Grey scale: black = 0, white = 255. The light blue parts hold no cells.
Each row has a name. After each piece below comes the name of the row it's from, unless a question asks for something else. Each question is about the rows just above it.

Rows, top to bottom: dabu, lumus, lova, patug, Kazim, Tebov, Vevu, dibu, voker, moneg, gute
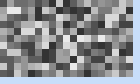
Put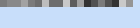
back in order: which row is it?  dabu
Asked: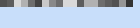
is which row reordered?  lova
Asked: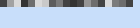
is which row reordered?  Vevu
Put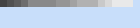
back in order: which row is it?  Tebov

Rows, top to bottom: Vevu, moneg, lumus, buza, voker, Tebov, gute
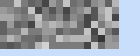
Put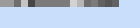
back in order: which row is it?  gute
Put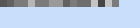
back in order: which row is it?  voker
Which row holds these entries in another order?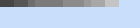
moneg
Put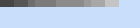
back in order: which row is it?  lumus
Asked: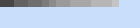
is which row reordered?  buza
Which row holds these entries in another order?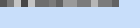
voker

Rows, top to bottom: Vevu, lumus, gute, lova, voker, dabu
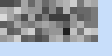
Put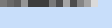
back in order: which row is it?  gute
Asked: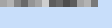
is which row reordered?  dabu
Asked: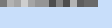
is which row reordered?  lumus
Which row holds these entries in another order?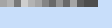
Vevu
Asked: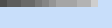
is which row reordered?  dabu

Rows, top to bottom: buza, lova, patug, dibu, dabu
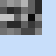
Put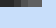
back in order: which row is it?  dibu
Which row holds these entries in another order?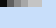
patug
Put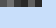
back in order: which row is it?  lova
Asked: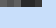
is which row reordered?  dibu
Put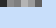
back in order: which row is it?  buza

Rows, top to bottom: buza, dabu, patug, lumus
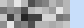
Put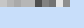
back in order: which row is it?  lumus
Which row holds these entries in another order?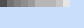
dabu
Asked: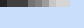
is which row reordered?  patug
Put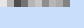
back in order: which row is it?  lumus

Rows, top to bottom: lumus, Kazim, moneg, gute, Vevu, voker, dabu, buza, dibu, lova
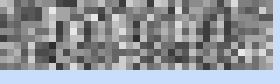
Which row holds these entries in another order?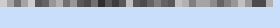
dibu
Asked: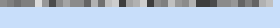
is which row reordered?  lumus
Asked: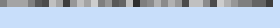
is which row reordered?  voker
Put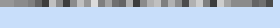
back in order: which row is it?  gute
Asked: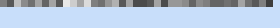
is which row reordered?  buza
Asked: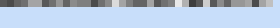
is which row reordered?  buza

